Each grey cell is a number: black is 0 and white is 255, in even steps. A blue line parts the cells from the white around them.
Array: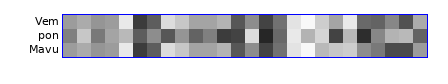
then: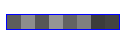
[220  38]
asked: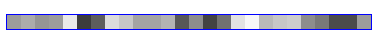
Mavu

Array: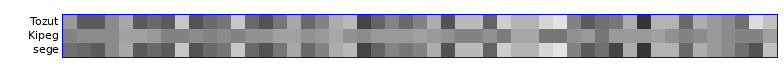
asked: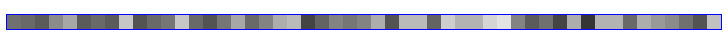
sege
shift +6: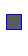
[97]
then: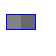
[131 173]
